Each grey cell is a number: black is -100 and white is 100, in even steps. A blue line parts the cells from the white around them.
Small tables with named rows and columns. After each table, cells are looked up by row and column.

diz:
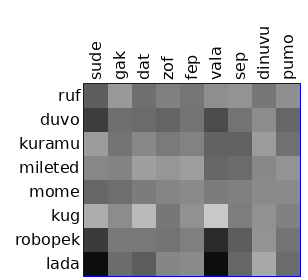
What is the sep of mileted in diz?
-16
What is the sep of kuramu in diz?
-24
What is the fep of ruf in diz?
-8
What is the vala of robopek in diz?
-66
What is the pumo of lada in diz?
-15
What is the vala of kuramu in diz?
-23
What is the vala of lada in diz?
-90
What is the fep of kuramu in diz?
2
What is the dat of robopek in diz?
-6
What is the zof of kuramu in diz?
-4
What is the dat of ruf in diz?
-13
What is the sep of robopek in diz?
-28
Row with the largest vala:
kug

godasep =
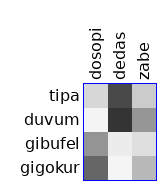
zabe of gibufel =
75
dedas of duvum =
-59
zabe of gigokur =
45
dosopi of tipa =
69
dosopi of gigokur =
-20
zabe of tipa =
59
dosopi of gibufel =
16
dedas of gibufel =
85
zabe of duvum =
18
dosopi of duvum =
91
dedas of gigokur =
92
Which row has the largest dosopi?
duvum

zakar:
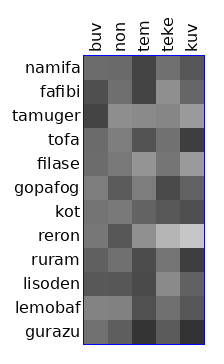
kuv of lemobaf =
-32
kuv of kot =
-38
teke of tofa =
-11
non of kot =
-5
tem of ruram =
-40
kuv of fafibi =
-20
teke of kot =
-31
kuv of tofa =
-51
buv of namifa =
-15
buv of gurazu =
-11
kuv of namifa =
-32
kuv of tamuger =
21

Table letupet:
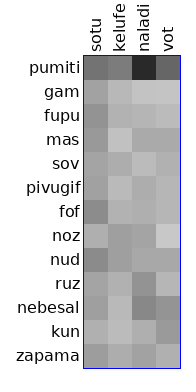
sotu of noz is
37
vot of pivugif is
43
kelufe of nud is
25
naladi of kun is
37
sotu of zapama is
23
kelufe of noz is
25
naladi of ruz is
15
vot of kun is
21
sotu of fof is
10
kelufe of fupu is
40
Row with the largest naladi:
gam

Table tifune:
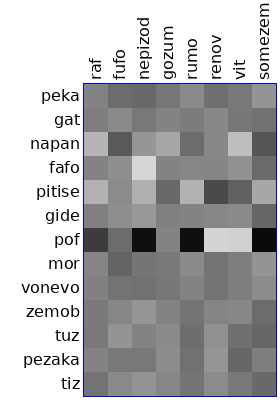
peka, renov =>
-12
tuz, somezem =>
-19
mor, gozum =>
-5
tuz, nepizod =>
2
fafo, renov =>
4
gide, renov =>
6
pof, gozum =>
3
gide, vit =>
8
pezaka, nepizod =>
-6
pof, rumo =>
-88
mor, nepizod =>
-8
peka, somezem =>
16
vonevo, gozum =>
-7
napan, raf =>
42
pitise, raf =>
40
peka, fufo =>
-15
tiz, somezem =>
-18
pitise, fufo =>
9

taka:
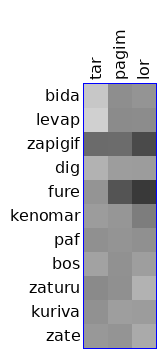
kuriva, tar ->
14
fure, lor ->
-55
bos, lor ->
24
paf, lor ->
13
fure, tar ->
16
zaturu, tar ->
8
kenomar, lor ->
-2
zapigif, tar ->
-16
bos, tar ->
27
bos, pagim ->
14
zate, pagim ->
16
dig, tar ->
40
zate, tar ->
19
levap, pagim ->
9
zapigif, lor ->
-42
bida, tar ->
56
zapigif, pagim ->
-15
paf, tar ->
13
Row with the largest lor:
zaturu

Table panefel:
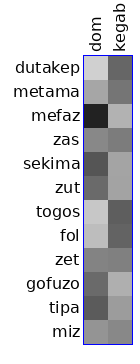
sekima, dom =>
-33
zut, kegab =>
28
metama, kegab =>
-8
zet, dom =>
3
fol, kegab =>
-22
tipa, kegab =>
22
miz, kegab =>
7
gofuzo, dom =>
-17
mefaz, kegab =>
40
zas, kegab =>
-3
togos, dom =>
56

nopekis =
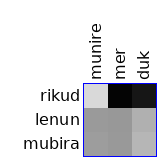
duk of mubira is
43
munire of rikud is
70
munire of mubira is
23
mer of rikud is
-97
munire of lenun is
21
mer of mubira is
20
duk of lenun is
38
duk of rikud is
-83
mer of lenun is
19
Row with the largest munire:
rikud

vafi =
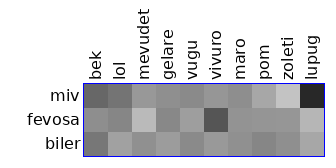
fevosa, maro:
15
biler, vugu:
8
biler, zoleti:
12
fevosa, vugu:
24
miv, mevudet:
19
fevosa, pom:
17
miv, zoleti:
53
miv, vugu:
8
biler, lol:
26
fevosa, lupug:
43
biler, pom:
5
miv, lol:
-9
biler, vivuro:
20
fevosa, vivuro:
-33
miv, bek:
-19
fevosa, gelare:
7
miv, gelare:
12

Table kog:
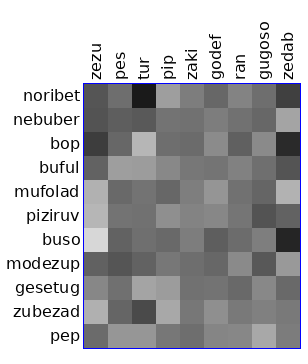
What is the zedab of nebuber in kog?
29
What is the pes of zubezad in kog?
-21
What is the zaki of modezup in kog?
-14
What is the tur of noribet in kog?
-80
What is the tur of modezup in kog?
-23
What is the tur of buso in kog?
-13
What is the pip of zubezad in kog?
32
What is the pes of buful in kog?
24
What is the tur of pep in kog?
18
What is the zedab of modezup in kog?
20
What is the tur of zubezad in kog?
-42
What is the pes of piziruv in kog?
-10
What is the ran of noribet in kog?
3
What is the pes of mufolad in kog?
-18
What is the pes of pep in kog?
18
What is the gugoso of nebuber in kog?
-19
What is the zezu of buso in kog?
69
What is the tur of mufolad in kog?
-10

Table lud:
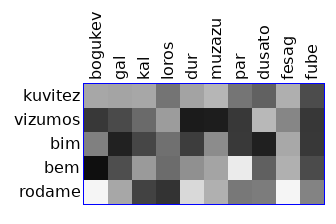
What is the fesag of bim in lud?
32
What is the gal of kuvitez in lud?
29
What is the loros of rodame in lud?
-60
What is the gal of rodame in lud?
31
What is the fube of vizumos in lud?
-57
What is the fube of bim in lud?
-56
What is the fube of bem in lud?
-41
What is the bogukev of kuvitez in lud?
31
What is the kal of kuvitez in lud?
31
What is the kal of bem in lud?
21
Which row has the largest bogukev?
rodame

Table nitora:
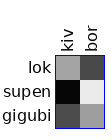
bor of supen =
84
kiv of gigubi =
-40
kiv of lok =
29
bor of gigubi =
24
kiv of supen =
-95
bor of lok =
-43
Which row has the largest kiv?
lok

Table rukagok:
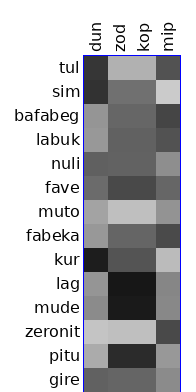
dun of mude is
9
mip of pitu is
19
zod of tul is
39
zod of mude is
-80
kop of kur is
-34
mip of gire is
9
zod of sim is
-12
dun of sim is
-61
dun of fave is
-16
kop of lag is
-82
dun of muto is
28
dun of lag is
17
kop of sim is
-12
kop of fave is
-43
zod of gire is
-21
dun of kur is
-77

